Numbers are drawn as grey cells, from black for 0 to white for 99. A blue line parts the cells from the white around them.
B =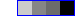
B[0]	79
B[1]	52
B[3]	1

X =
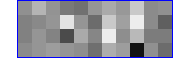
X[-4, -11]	56
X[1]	[50, 53, 58, 88, 58, 42, 78, 62, 92, 54, 37]
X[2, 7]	55
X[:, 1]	[70, 53, 58, 58]
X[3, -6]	43
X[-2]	[50, 58, 51, 29, 66, 52, 92, 55, 72, 48, 48]
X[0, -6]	58
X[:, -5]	[66, 78, 92, 67]
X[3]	[54, 58, 61, 58, 55, 43, 67, 61, 7, 56, 42]

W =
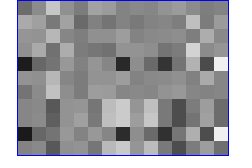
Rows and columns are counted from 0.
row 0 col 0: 42
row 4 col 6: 52
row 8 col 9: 77
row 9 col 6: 52
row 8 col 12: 45
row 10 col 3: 56
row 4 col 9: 41
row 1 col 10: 52
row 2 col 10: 54
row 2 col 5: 56
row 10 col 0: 51
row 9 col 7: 17
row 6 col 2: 75
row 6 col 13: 51
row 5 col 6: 57
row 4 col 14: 93
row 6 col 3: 55
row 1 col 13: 48
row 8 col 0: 52
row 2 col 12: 49
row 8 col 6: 74
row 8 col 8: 61
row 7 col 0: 52
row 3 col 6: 44
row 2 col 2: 71
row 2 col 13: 67
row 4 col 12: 69
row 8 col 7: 79
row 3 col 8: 57
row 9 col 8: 55
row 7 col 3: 57
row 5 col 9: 53

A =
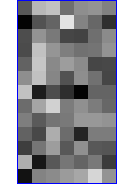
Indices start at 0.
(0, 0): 34
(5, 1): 75
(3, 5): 45
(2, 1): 57
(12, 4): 65
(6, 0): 75
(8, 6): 57
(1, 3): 88
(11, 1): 9
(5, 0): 55
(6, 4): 1
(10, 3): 34
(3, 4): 44
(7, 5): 48
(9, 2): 67
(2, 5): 43
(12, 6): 57
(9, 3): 42
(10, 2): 61
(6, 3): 18
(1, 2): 39
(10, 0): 24
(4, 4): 54
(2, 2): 47
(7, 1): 64
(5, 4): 55
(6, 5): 39

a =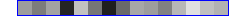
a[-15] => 61
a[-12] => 14
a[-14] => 48
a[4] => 75

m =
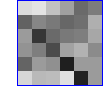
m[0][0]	85
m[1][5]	68
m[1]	[38, 52, 47, 40, 43, 68]
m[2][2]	41
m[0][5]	48
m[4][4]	60
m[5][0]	83
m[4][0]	39
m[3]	[57, 49, 29, 63, 69, 54]
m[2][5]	65
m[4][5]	60

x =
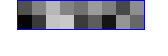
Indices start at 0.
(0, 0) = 31
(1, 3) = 78
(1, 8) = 40
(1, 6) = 8
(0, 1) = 51
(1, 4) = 23

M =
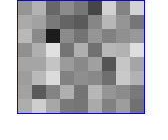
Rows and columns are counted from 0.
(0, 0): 58
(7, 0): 67
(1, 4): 35
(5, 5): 53
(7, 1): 80
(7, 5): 66
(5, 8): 69
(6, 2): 51
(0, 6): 81
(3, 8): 86
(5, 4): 55
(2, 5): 58
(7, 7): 61
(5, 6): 43
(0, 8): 82
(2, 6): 50
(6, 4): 45
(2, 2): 11
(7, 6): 50
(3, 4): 68

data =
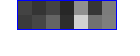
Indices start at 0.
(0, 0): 26
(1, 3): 18
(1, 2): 39
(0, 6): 48
